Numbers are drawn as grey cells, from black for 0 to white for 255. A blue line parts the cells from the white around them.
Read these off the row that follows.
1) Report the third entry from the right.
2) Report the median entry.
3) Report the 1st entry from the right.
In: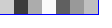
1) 96
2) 172
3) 191

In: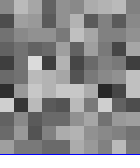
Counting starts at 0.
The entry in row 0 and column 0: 137
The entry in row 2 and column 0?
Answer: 114
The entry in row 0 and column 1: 186
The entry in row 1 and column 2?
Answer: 153
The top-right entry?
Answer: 129
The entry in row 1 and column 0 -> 77
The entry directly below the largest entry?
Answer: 186
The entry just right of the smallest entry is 70
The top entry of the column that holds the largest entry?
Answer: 166
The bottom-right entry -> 121
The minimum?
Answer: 40
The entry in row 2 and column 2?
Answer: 145
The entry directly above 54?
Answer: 153
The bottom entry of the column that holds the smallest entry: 129
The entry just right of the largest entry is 62
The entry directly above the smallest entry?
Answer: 137
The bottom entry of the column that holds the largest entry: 121
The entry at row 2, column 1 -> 137

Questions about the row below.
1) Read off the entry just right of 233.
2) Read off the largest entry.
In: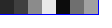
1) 12
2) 233

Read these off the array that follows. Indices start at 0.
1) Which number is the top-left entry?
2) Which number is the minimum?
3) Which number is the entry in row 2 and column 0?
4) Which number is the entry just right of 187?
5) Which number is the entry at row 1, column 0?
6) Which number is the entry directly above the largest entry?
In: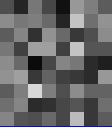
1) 79
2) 11
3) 92
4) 56
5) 140
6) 56

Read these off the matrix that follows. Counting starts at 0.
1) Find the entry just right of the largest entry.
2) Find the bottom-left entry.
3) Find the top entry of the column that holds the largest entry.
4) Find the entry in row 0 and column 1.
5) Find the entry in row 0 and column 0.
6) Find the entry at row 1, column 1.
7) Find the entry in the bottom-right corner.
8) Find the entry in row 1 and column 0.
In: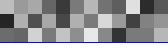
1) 136
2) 108
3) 183
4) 154
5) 189
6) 176
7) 183
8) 37

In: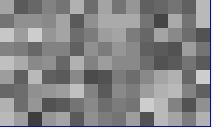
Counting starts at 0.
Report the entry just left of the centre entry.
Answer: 130
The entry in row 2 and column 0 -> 199
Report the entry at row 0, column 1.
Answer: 90
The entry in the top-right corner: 185
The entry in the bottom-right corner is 177
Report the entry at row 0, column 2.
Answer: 103
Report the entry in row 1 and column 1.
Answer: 144
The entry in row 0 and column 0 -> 164
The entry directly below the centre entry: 82
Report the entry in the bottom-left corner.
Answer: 185
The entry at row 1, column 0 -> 116
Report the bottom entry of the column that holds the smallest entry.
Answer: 61
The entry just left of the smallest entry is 157
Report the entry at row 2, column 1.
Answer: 157

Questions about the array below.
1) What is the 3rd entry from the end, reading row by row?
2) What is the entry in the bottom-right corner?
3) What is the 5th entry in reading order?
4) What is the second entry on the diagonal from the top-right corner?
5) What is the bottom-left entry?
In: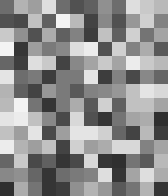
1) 116
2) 53
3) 109
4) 208
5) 47

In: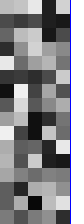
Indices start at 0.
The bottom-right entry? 45
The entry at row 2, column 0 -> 101
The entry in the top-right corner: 210
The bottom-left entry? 123
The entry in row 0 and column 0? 188
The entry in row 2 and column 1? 188
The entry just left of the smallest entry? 173
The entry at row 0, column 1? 196
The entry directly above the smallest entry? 173
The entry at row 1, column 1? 59
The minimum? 8
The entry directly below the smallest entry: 123
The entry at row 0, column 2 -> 232
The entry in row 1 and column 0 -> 75
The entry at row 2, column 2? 203

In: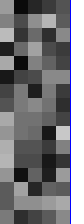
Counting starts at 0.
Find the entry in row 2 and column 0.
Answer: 187
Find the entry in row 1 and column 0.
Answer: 129
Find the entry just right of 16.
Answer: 98
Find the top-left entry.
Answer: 155
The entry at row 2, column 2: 106
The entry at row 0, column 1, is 10
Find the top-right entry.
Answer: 83
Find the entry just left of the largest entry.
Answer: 24
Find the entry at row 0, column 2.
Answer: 38
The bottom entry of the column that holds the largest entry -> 137
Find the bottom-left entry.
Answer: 122

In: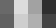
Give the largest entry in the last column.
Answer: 68
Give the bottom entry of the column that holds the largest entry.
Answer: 206
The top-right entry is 47

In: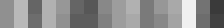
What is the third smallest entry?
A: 87
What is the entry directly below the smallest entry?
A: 65
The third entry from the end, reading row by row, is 240
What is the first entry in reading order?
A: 144
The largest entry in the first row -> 240
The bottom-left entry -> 144
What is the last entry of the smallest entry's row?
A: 58
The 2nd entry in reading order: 185
